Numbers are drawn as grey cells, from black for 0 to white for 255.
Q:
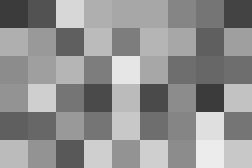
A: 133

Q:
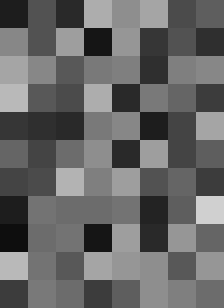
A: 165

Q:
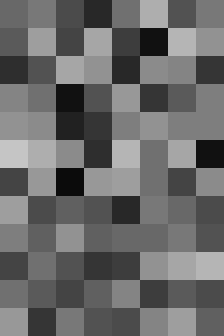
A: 174

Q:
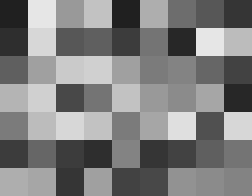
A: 109

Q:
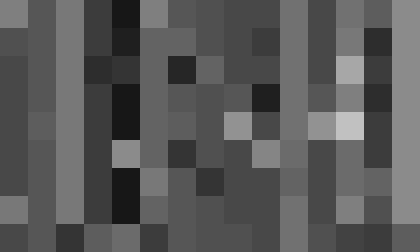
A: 113
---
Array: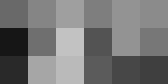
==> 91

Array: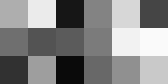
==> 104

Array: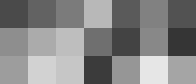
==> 150

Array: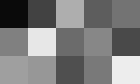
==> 79

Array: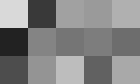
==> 189

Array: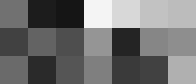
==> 58

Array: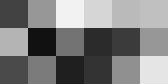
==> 51

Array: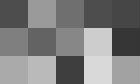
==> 62

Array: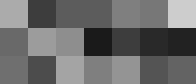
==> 148

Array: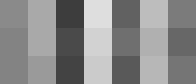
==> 89
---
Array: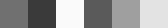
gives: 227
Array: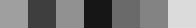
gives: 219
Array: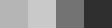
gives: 47
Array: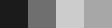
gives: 167
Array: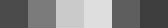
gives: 62
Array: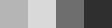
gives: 47
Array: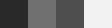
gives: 242
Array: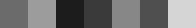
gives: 213
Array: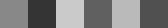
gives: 80
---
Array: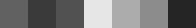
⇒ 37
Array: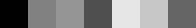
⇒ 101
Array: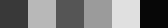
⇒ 7
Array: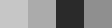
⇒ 143
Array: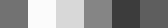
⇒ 94
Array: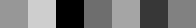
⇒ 129
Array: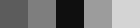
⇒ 212
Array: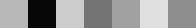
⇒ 141
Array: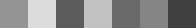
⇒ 64
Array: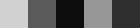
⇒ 47
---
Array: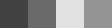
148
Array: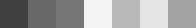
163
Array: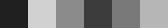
182
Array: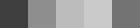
115
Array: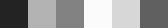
96
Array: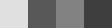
62
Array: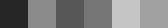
161
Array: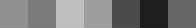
102
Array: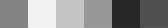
80
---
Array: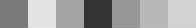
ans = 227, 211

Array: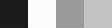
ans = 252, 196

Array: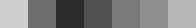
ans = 206, 184

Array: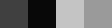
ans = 196, 154

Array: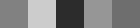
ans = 204, 150

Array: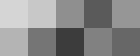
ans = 213, 200

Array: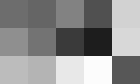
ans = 252, 232

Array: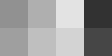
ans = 227, 211

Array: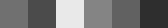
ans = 233, 132
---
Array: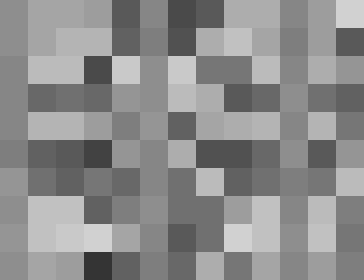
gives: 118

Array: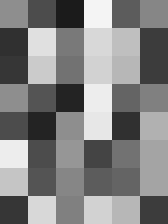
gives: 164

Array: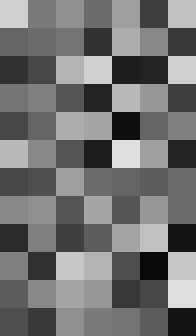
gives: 223

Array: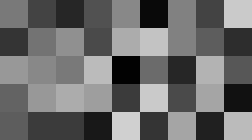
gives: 17

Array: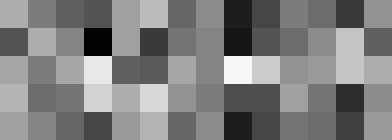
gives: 140
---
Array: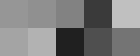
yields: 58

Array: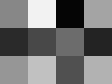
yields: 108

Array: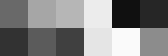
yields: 16

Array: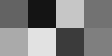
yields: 198

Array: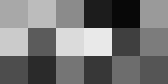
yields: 63

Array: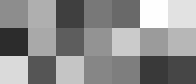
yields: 155

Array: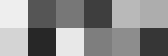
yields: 185
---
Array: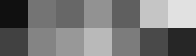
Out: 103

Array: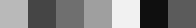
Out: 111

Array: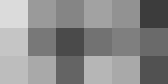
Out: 133

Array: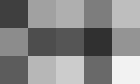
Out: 175

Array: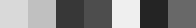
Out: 55

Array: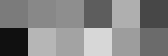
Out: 142

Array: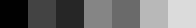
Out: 38

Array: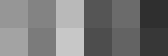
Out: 185

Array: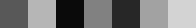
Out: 10
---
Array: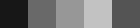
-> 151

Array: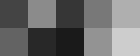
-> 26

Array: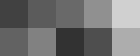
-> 50

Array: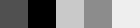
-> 201

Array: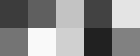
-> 208

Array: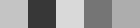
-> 217

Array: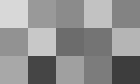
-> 160

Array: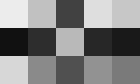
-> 80
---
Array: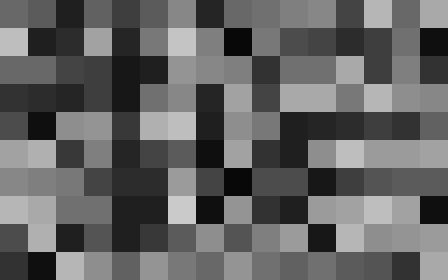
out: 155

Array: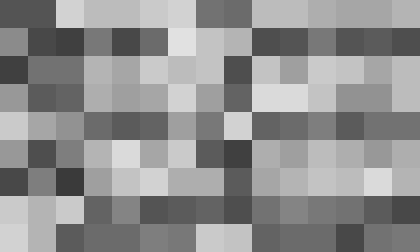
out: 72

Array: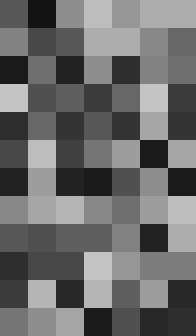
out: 40

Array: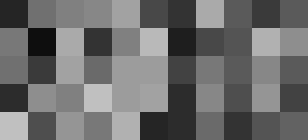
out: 66

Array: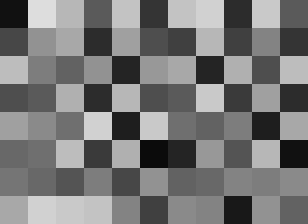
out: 138
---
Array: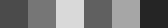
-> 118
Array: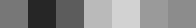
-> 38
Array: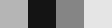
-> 20
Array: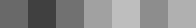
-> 64
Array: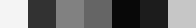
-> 50
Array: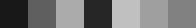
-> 95
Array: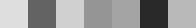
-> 99
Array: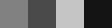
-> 74
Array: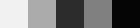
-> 171
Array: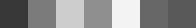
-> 123
